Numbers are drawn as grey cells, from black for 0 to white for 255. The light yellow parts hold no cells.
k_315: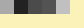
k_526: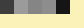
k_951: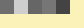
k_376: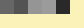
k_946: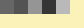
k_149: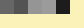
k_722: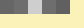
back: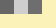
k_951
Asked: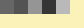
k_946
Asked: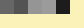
k_149
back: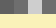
k_722

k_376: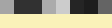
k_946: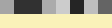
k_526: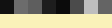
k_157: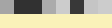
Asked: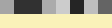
k_946
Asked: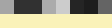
k_376

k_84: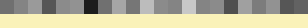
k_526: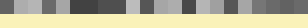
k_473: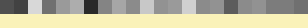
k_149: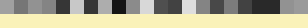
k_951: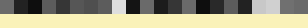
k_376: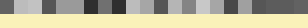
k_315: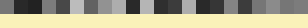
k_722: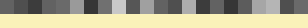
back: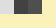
k_149
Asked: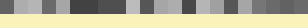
k_526
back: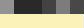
k_149

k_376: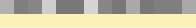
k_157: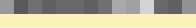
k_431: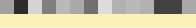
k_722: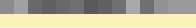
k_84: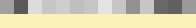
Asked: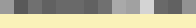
k_157
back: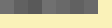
k_722
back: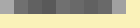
k_722

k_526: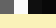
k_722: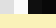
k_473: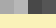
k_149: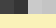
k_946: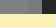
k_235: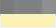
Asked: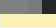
k_946
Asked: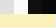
k_722
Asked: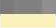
k_235
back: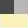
k_473

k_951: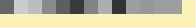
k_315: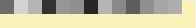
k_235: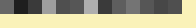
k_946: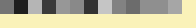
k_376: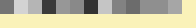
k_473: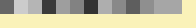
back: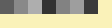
k_473
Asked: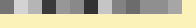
k_376
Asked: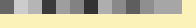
k_473

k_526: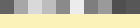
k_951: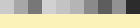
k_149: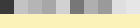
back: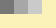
k_951
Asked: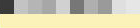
k_149
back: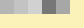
k_951

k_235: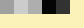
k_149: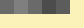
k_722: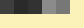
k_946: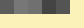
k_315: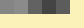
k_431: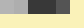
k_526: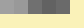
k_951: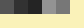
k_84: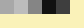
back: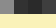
k_722
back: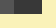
k_431

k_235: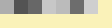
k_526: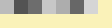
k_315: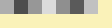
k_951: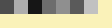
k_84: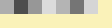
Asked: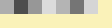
k_84
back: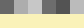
k_526
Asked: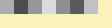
k_315
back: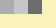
k_526

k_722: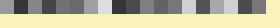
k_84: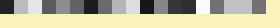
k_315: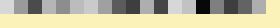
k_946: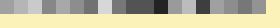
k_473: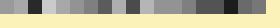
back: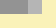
k_473
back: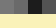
k_473

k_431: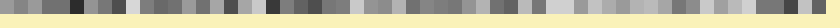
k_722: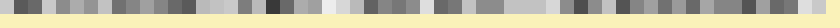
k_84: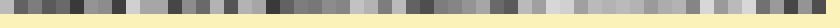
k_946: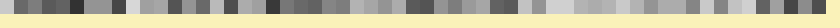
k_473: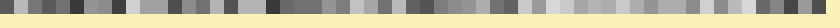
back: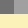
k_722
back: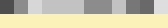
k_722
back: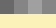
k_722
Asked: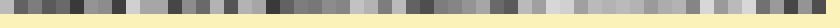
k_84
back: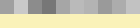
k_431

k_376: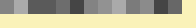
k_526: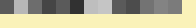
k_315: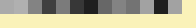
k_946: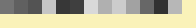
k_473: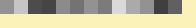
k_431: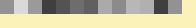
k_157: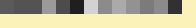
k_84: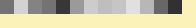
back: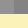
k_376
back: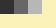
k_84
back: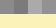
k_376
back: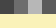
k_526
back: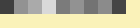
k_473

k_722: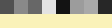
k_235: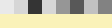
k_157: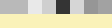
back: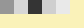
k_157
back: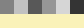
k_235

